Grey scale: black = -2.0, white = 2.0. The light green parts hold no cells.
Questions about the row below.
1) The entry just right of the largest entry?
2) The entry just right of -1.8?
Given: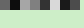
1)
-1.6
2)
0.6

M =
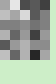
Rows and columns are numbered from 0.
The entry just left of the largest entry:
0.6
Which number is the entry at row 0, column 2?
-0.8
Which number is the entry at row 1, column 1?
0.6
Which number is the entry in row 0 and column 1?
1.6
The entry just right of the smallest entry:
0.6
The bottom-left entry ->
1.0
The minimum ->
-1.4

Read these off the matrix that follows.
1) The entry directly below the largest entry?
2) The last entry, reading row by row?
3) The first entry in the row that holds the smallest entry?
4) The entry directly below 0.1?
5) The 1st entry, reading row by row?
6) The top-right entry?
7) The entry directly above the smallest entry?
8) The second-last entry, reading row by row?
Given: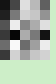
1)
1.3
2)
1.3
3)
-1.1
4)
0.7
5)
-1.7
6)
-0.5
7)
1.7
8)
1.1

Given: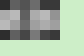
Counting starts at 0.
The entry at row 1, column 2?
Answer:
-0.5
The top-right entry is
-1.1
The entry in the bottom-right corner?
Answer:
-1.1
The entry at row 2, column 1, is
0.5
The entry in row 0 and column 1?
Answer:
-0.5

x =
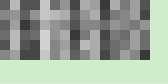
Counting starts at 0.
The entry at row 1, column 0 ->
0.1
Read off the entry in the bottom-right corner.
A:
-1.1
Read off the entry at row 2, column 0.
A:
-0.5
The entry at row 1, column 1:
0.3
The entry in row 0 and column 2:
-0.7
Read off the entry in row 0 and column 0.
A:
-0.5
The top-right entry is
-0.7
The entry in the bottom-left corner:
0.1
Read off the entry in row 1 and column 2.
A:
-0.5
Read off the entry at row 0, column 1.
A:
0.9

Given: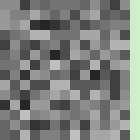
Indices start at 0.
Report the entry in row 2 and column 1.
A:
0.2
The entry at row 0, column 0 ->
0.2
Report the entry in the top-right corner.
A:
0.2
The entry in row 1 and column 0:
0.4
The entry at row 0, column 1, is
0.2
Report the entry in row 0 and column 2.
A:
-1.0
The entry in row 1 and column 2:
0.0
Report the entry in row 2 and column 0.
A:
0.4
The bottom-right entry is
-0.6
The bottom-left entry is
-0.4
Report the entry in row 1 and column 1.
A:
0.0

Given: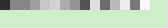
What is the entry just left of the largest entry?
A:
-0.1
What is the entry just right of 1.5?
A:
-0.3

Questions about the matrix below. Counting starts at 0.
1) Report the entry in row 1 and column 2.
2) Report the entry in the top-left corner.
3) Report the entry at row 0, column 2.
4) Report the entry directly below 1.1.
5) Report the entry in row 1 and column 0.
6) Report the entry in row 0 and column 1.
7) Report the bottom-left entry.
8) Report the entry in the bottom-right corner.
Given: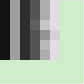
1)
-1.3
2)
-1.7
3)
-1.3
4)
0.3
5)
-1.7
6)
0.5
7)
-1.7
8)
1.5

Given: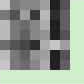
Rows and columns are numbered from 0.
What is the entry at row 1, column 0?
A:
-0.1
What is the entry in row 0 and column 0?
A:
1.1
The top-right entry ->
-0.7
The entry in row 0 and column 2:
0.1
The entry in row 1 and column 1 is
-0.7
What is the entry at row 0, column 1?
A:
-0.1
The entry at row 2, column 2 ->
-0.3
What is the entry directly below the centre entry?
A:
-1.3
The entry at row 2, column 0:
0.9
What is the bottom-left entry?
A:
1.1

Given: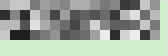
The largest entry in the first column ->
1.1
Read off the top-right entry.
0.3
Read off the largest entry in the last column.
0.9
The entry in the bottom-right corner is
0.5
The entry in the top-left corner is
0.7
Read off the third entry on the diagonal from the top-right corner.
-0.3
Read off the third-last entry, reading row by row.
1.7
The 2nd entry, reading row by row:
1.1
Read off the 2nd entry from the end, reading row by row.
-1.1
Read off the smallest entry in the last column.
-0.1
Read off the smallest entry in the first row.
-1.1
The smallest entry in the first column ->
-1.3
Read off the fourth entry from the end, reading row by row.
1.3

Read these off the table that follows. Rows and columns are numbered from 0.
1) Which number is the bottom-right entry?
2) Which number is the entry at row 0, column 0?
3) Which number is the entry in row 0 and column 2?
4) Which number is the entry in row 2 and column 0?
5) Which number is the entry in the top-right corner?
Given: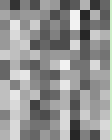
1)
1.2
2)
0.0
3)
0.0
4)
0.0
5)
-0.4
